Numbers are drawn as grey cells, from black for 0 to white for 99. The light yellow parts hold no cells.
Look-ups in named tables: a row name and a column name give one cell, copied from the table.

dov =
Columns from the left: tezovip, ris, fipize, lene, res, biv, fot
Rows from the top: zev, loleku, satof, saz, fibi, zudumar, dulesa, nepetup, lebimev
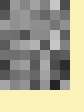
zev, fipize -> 52
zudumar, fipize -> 46
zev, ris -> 60
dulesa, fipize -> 61
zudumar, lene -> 39
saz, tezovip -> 44
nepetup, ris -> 43
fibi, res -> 33
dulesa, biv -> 29
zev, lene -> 63
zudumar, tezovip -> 44
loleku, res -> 40
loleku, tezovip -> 34
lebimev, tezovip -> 64
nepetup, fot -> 24
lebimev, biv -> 14
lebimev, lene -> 30
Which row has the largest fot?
lebimev

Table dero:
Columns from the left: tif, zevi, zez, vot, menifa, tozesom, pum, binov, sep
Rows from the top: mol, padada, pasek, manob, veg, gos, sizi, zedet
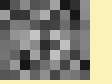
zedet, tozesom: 27
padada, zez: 21
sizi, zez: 8
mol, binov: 19
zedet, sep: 35
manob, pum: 54
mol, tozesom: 63
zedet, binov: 46
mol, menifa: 36
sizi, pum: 26
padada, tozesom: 23
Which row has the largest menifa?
padada

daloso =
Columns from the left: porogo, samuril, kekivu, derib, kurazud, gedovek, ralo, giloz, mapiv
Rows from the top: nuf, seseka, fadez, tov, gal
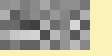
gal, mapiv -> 52
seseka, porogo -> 68
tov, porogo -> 66
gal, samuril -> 48
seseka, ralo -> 52
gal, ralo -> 57
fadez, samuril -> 41
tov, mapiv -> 67
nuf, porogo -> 55
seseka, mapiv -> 68
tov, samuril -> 77
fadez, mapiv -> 35
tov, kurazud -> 30
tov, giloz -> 34
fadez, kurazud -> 70
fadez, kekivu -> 28
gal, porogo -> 40
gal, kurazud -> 67
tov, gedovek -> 72
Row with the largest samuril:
tov

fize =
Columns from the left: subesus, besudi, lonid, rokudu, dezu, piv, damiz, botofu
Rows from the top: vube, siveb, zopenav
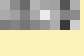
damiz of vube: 33
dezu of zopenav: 58
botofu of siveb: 54
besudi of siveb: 62
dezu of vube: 64
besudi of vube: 54
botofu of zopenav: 80
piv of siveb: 69
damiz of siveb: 51
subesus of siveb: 66
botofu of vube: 68
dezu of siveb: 91
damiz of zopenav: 22
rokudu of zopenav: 52
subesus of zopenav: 48
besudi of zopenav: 51
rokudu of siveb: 66
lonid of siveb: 50
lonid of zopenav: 46
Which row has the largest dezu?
siveb

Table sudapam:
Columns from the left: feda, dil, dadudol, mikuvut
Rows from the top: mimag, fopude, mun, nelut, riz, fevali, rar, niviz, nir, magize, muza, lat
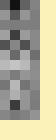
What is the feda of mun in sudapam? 49
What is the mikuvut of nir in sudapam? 53
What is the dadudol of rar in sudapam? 72
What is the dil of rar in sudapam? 76
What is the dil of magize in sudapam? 68
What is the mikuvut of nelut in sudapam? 53
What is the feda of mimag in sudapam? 39
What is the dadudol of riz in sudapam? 31
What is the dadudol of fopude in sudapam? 58
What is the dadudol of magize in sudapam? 58
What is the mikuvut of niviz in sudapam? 55
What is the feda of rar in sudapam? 72

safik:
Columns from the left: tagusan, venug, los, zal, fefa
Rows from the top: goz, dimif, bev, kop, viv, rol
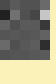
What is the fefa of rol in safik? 35
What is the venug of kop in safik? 34
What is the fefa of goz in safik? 41
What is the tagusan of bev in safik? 38
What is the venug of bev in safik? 31
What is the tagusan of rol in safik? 32
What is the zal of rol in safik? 34
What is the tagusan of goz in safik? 29
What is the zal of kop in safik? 34

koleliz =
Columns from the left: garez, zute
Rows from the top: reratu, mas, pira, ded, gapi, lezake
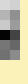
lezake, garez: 44
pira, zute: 60
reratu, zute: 81
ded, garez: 1
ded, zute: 26
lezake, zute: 54
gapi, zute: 40
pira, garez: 78
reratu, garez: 84
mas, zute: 56
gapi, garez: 46
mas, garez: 70
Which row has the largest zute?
reratu

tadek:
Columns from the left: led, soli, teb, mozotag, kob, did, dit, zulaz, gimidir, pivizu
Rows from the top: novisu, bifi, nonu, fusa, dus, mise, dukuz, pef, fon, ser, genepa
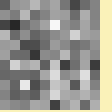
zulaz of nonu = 50
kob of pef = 65
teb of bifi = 71
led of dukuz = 42
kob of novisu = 57
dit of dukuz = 24
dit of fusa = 59
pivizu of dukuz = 23
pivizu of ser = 60
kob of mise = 54
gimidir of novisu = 42

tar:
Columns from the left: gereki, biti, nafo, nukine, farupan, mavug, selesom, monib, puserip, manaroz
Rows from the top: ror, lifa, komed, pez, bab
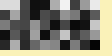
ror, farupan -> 7
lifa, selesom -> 57
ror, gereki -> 85
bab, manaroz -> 2
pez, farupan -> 5
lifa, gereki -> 23
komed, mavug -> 6
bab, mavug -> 52
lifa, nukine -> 7
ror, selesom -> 94
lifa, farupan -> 29
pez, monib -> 20
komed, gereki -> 48
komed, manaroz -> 77
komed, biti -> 29
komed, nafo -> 27
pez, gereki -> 6
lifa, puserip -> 12
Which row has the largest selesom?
ror

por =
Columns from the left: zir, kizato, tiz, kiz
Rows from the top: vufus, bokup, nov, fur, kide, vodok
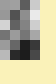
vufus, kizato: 62
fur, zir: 45
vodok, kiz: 28
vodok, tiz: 11
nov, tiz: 51
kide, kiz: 22
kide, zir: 60
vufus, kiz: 79
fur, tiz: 46
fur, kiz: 65
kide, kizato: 40
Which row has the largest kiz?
bokup

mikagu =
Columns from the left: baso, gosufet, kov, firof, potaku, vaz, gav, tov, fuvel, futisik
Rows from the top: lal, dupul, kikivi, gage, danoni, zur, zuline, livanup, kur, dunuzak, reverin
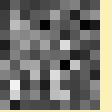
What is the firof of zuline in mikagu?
64
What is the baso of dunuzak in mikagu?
33
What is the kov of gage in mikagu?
52
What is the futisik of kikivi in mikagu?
10
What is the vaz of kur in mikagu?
72
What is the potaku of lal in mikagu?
28
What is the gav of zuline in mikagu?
0

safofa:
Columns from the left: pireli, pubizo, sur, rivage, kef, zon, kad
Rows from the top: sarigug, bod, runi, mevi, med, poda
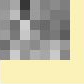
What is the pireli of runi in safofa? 56
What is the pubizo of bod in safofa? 73
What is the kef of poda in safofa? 65
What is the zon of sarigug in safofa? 54
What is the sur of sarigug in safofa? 21
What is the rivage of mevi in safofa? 60
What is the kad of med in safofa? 59
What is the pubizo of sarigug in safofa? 65
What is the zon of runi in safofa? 49
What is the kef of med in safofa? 62

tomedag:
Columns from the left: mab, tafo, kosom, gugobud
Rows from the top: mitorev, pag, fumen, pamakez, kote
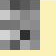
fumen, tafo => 46
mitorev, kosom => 35
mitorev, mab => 51
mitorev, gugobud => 42
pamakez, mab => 82
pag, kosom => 52
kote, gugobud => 55
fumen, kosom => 56
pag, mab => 78
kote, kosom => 64
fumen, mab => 45
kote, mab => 54
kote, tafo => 35
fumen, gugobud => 54
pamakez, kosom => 18

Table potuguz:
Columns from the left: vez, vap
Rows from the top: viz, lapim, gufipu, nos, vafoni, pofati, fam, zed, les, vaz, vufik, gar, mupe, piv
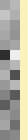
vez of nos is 65
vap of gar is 53
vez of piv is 50
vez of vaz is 51
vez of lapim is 76
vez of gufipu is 67
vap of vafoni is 64
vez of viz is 64
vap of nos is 57
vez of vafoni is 60
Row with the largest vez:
lapim

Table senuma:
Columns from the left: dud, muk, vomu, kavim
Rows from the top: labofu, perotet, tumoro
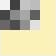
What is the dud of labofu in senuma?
94
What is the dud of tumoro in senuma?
40
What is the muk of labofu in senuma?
25
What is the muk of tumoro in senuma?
30
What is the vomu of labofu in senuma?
76
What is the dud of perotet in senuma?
27
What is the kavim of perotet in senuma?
37
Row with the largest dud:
labofu

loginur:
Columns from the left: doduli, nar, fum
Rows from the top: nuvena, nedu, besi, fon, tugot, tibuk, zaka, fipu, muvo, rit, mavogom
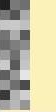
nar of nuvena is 47
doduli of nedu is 46
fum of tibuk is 73
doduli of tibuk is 60
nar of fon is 67
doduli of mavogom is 62
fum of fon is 35
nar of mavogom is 71
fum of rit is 80

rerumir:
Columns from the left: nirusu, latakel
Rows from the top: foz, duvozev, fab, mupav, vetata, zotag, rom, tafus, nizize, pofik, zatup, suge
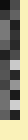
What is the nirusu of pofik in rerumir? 43
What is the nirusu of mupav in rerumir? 47
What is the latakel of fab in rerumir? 12
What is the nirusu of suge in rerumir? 37
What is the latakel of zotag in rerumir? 29
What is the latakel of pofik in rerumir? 10
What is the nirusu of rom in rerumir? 31
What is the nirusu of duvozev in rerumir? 22

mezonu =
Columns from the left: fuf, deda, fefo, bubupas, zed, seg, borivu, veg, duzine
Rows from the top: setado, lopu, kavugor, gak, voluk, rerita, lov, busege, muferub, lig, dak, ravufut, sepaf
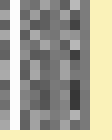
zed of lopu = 37
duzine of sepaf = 47
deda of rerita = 98
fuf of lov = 65
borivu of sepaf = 63
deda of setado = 98
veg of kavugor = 26
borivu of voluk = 36
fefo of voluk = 50
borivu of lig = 55
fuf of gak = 65

